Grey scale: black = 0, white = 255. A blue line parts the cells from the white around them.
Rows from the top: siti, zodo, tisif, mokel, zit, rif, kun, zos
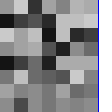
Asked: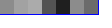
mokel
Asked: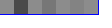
zos
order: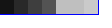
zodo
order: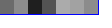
mokel
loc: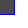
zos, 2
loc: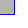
siti, 6
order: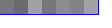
kun

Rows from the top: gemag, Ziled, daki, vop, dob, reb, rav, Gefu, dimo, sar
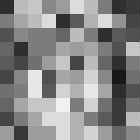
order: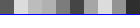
Ziled
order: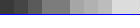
dimo
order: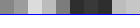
gemag
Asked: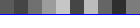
dob
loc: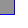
Ziled, 9

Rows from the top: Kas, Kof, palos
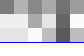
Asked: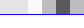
palos
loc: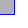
Kas, 2
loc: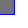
Kas, 5
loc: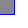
Kas, 3
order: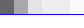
Kof
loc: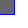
Kof, 5
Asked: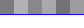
Kas

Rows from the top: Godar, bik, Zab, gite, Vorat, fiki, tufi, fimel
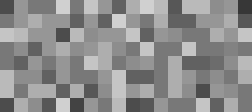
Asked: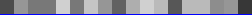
Godar
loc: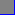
gite, 17
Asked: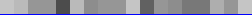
Zab
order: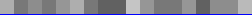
fiki
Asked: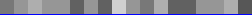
bik
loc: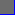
Vorat, 16

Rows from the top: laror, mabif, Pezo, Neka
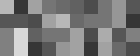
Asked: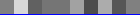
Pezo
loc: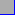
Pezo, 8
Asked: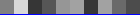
Neka
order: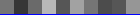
mabif

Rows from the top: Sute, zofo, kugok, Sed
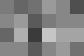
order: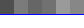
Sute
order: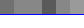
Sed
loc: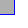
kugok, 2
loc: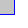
kugok, 4
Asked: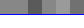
Sed
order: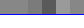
zofo

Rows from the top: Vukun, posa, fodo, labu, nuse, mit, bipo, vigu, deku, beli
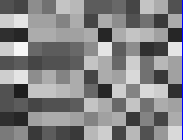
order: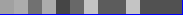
vigu
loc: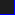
bipo, 2
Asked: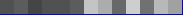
nuse
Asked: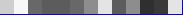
labu
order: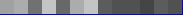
vigu
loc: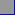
beli, 12

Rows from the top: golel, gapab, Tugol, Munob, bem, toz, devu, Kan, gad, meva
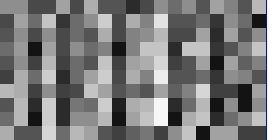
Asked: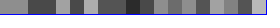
golel
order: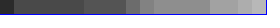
Tugol
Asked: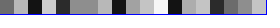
gad
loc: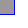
Munob, 2
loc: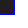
Kan, 9
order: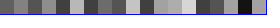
bem
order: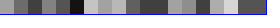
bem

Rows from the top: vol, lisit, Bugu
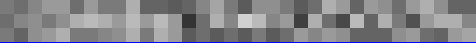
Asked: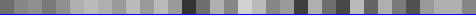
lisit
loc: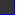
lisit, 14
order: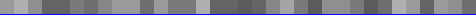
vol

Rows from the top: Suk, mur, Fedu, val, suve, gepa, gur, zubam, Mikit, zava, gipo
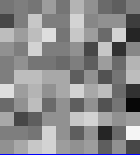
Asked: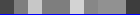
mur
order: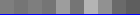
Suk
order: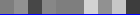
mur
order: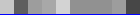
gipo

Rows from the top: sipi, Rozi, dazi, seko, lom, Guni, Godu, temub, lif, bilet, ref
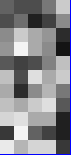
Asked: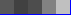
lom
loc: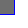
Rozi, 2
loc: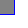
lom, 4
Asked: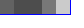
sipi
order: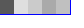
temub
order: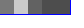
sipi

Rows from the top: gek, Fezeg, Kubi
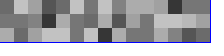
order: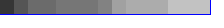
Kubi
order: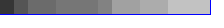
gek
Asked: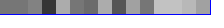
Fezeg
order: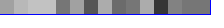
Fezeg
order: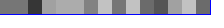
gek
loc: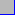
Fezeg, 14

